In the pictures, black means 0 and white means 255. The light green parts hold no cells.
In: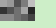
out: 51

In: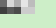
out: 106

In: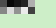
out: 76

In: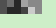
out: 80

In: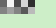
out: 103

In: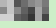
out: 136
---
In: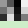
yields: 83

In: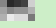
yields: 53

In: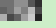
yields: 143

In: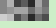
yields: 41

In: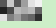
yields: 158

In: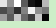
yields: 20

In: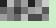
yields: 34

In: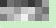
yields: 55

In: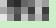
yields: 116
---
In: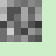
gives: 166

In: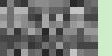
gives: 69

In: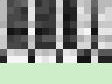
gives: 214

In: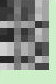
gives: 165

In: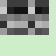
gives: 115

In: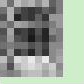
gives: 153

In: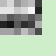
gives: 119

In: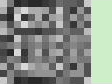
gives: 159
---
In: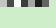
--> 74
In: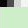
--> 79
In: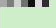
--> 125
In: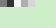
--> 51
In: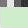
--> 230
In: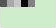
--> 170
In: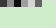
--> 143
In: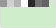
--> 209
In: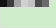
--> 61
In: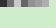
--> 115
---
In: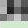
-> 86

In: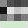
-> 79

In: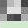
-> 69

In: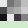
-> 189

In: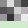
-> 67

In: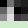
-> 32

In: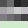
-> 50
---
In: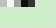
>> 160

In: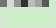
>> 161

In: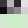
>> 183

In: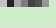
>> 151

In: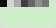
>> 142

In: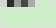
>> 156
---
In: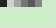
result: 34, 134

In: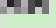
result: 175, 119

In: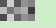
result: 88, 131

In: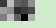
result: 58, 174

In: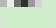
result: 182, 210

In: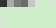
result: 50, 198

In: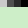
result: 202, 2
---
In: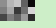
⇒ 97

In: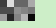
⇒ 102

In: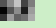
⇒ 67

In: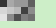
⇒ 152

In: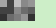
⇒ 137

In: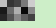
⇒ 121
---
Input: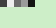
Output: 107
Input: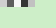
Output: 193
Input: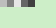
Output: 129
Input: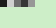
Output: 109
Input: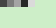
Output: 124
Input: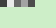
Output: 104
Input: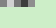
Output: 130
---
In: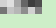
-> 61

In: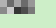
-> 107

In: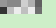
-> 175

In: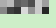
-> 202

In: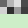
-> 223

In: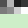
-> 29
